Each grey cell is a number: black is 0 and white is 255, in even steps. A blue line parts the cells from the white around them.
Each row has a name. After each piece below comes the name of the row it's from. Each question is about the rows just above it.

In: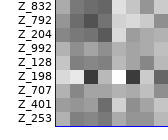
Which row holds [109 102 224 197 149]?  Z_832
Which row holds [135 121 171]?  Z_253
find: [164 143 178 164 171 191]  Z_992
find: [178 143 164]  Z_992
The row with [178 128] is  Z_253

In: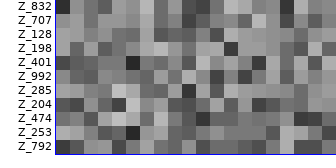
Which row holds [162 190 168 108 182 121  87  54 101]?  Z_474
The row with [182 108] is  Z_832
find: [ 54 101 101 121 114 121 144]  Z_474
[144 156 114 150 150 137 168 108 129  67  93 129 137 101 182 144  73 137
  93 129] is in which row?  Z_707

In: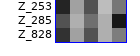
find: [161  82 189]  Z_253
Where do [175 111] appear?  Z_285
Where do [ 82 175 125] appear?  Z_828
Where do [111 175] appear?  Z_285

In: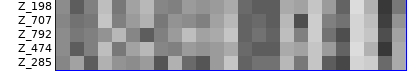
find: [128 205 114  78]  Z_792
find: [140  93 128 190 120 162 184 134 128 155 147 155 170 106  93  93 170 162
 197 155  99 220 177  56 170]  Z_474
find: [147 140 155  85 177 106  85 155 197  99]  Z_285
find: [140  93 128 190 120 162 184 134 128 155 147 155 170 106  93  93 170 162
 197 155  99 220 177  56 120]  Z_198
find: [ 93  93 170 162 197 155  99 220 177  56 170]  Z_474

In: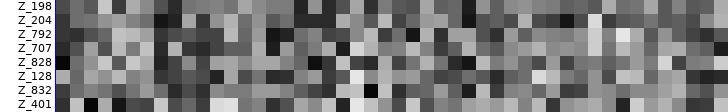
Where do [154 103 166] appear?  Z_707
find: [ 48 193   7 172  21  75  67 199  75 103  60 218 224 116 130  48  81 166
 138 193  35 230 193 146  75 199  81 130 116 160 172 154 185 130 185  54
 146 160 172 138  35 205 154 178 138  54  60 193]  Z_401
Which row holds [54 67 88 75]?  Z_128

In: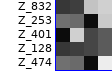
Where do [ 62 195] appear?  Z_832
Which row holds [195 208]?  Z_832
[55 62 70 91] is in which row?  Z_128
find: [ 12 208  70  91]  Z_401
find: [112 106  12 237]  Z_474
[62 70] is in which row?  Z_128

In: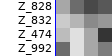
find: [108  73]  Z_828
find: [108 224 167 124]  Z_992
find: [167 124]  Z_992

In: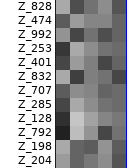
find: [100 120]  Z_204
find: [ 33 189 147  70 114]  Z_792
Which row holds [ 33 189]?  Z_792
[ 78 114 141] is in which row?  Z_828

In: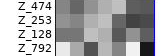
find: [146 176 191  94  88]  Z_474
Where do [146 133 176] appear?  Z_253
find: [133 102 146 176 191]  Z_474
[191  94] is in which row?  Z_474
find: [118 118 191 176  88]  Z_128
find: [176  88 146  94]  Z_128

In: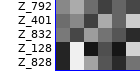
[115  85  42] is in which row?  Z_832
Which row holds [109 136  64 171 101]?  Z_401
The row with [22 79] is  Z_128
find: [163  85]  Z_828

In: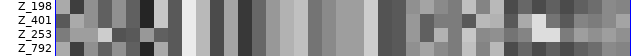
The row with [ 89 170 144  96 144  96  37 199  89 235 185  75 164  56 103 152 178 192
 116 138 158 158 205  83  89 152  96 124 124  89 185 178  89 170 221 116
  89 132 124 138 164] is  Z_401
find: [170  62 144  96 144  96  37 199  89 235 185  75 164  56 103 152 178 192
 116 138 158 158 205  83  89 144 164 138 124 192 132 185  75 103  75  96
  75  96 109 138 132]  Z_198
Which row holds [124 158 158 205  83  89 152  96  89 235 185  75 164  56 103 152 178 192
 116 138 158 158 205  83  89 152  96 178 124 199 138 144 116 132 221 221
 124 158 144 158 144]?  Z_253

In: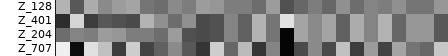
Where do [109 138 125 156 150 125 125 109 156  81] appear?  Z_128
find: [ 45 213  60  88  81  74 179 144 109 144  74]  Z_401

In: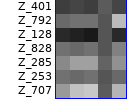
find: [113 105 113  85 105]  Z_253
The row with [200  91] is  Z_707
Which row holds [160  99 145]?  Z_285

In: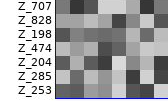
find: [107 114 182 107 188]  Z_198
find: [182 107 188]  Z_198
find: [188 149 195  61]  Z_285

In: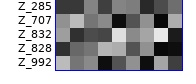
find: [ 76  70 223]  Z_832
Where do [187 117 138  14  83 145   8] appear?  Z_707
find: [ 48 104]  Z_828
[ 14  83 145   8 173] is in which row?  Z_707
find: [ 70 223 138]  Z_832
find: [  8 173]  Z_707
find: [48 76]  Z_832

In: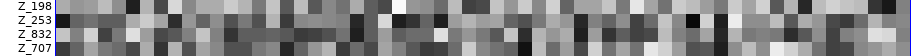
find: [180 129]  Z_253
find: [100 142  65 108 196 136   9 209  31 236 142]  Z_253
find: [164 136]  Z_707
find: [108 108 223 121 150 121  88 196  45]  Z_832
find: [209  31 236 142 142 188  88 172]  Z_253

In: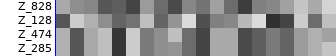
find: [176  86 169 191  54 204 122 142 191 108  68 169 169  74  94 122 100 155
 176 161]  Z_474
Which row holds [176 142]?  Z_128
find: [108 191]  Z_128

